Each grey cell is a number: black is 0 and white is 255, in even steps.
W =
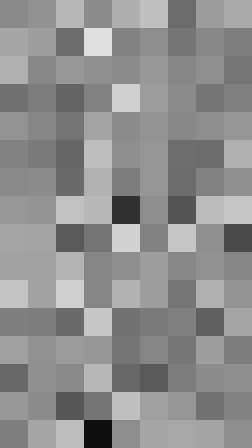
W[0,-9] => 137
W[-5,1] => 124
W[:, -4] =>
[192, 141, 152, 157, 147, 149, 149, 141, 129, 157, 158, 123, 133, 90, 159, 165]
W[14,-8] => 140
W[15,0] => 127
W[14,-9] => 151
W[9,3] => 133
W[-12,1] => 134
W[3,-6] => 130
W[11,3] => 198
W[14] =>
[151, 140, 87, 117, 192, 159, 150, 114, 130]
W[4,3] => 163
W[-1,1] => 165
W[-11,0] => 130
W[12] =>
[160, 145, 155, 150, 117, 133, 118, 158, 124]
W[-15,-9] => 166
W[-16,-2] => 156
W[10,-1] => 147
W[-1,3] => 15
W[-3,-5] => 104
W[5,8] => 175
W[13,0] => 104
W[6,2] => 107
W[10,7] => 175
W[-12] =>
[147, 134, 116, 163, 139, 147, 135, 141, 150]
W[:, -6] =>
[139, 224, 143, 130, 163, 189, 178, 184, 116, 133, 133, 198, 150, 183, 117, 15]
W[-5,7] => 96
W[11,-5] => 115
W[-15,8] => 126

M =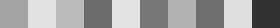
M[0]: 163
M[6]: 178
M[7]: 110

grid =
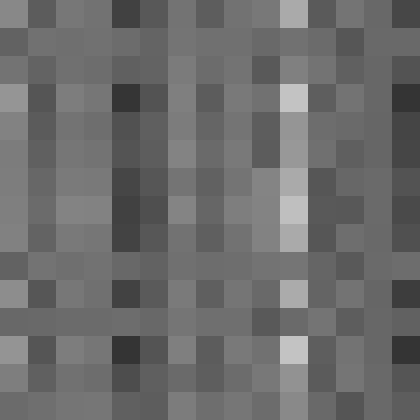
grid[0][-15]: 136
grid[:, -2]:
[104, 105, 103, 103, 102, 102, 106, 106, 105, 106, 102, 103, 103, 105, 105]
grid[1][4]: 108
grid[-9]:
[125, 103, 122, 121, 70, 86, 116, 97, 116, 132, 170, 86, 103, 106, 83]
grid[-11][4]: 81
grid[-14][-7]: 112
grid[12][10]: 195
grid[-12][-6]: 113
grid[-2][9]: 120
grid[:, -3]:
[116, 86, 96, 115, 106, 95, 103, 88, 110, 89, 115, 93, 115, 117, 85]
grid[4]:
[130, 91, 115, 110, 81, 95, 124, 101, 116, 93, 149, 109, 106, 102, 69]
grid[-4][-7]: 111
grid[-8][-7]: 126
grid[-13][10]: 128
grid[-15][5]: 88
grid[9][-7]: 110
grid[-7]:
[129, 99, 121, 118, 67, 87, 114, 95, 114, 130, 170, 86, 110, 105, 80]
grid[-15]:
[136, 92, 119, 114, 65, 88, 115, 93, 114, 120, 170, 90, 116, 104, 71]
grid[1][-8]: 112
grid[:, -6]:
[120, 105, 89, 113, 93, 92, 132, 131, 130, 115, 105, 89, 113, 120, 108]
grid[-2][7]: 94
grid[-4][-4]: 116
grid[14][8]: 118
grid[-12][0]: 149
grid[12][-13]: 125
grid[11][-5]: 106
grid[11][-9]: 117
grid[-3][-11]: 52
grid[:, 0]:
[136, 98, 115, 149, 130, 124, 125, 127, 129, 98, 141, 104, 148, 126, 107]
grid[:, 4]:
[65, 108, 96, 53, 81, 84, 70, 65, 67, 104, 66, 109, 52, 77, 96]
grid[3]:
[149, 85, 125, 118, 53, 83, 127, 92, 121, 113, 195, 94, 115, 103, 52]
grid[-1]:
[107, 111, 117, 118, 96, 93, 124, 110, 118, 108, 137, 105, 85, 105, 93]

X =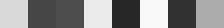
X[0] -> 217
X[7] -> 172
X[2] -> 77
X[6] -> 49

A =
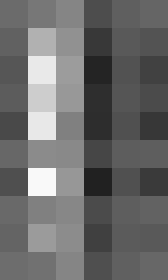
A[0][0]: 107
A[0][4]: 95
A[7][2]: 135
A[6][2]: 151
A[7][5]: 98
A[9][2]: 133
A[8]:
[100, 155, 140, 64, 91, 89]
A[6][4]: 80
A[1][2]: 145
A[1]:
[97, 177, 145, 56, 89, 83]
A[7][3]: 75
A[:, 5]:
[101, 83, 65, 75, 55, 94, 58, 98, 89, 103]
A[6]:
[79, 249, 151, 33, 80, 58]
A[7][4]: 94
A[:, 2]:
[133, 145, 156, 152, 128, 137, 151, 135, 140, 133]
